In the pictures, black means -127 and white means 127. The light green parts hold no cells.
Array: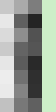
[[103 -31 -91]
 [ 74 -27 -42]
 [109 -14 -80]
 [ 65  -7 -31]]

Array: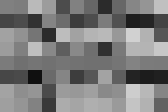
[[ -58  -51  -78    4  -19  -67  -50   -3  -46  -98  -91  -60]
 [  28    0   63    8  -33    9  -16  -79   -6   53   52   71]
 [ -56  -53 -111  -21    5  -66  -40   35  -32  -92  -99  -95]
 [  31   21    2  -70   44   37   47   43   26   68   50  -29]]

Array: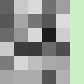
[[-40  38 -10 -40  92]
 [ 74 -66 -69 -19 -49]
 [ 37  44  44 -42  49]]

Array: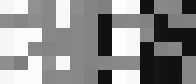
[[  11    5   12    7  120    7    3 -111    6    7    2 -107   -1    0]
 [ 118  123    7    3    5    7    3 -111  125  120 -110    1    6 -111]
 [ 118  123  123    7    9    7    0 -111  125  120 -110 -107 -110    5]]

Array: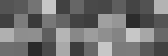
[[-63  -2 -69  -7 -26 -60 -65  32  22 -83 -62 -43]
 [-16 -18 -85 -53  41 -67 -22  71  -4  -3 -38 -62]]

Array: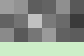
[[-29 -12  65  -5 -21 -69]]
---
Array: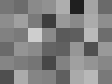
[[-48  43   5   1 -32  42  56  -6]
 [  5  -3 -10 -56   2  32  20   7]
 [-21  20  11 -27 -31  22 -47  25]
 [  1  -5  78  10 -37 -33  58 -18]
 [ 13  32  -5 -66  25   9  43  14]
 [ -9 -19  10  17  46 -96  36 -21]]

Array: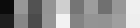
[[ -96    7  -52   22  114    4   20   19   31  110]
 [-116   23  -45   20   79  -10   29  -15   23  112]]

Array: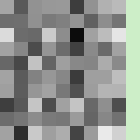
[[  34  -82   73   31   45  -59   27  106   81]
 [ -19   -9   12   -5   -8   27  -26    7  -14]
 [ -65  -39   69  -50   33   68  -23   15  -49]
 [  31  -35   22   34   -7  -47   29   52   51]
 [  35  -36    2   23    7  -68   31   31   62]
 [ -24  -55   66  -27   31    8    5   44   10]
 [  34    7  -51   21  -19  -63   10  -21   34]
 [  91  -19  -22   75   13 -115   33   60  101]
 [ -17  -16   17   -5    0   19  -30   13  -11]
 [  37  -38   18   24   25  -66   18   49   58]]

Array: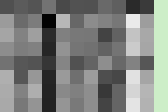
[[  41   -7   20  -93   21   -6   14  -59  -26  100   50]
 [  43    2   46  -92    9    0   14  -71  -26   85   53]
 [  47  -41   23  -90   26  -16   28  -49  -56   97   37]
 [ -13  -40  -44  -73    5  -46  -27   14  -23    2  -41]
 [  13   -2    1  -89   19  -10  -14  -29  -11   75   38]
 [  37    2   31  -84    0   -7   -8  -60  -29   67   40]
 [  27  -20   -3 -124   55  -24   12    2   -8  106   29]
 [ -47  -36  -43  -12  -54  -45  -46  -22  -32  -85  -69]]

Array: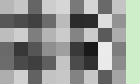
[[  46   80  -29   67   71    3   71  -35   36]
 [ -19  -53  -64  -32   68  -52  -78  106   11]
 [ -21  -71  -42   15   31  -70 -102  107   -2]
 [  61   78   -1   52   75    4   75  -37   44]
 [ -40  -51  -62  -19   59  -85  -83   94   19]
 [  55   70  -26   77   86   -6   85  -22   68]]

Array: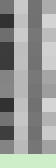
[[  4  57  -9  33]
 [-65  62 -14  74]
 [-11  70  -9  50]
 [-78  64 -14  84]
 [  6  55 -10  29]
 [  4  55  -7  37]
 [-68  63 -13  78]
 [-67  62 -11  81]
 [-17  75  -8  60]
 [-77  64 -14  83]
 [-11  73 -13  43]]

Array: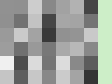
[[ 69 -33  71   8  75  36 -75]
 [112 -50  91 -10  92   9 -35]
 [ 29 -15  25  -7  41  56   8]
 [ 26  74  35 -70  17  20  73]
 [ 16 -13  67 -57  38  36 -11]
 [ 17  16  77   8  34  50 -58]]
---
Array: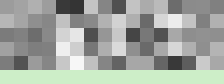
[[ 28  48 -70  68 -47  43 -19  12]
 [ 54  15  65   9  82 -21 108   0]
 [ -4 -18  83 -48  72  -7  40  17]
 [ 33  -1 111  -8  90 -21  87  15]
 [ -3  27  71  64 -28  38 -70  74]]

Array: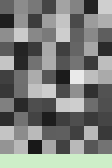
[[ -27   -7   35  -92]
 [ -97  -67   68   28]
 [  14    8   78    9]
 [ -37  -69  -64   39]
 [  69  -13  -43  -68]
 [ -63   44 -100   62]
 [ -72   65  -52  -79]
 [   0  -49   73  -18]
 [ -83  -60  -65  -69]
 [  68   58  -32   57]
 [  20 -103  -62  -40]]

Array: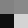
[[   2]
 [-112]]

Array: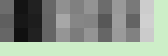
[[-18 -94  16  19  25  76]
 [-32 -98  39   4  29  80]
 [-25 -94  21  20  26  75]]

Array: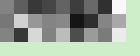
[[  3 -71 -28 -22 120]
 [ -8  23   8 -81  40]
 [  3  88  60  27 107]]

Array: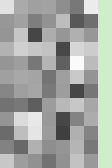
[[ 97  32  14 108]
 [ 23  -1  61 -16]
 [ 21 -57  22  23]
 [ 50  70 -55  76]
 [ 21  -8 -31  59]
 [ 32  36  31  20]
 [  6  38  29  -9]
 [-13 -33  56  39]
 [ 21 104 -56  44]
 [-20 101 -64   4]
 [  2  49  21  -7]
 [ 71  17  17  25]]

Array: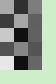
[[ 42  -2]
 [-67 -31]
 [ 73 -30]
 [-45 -43]
 [103 -25]]
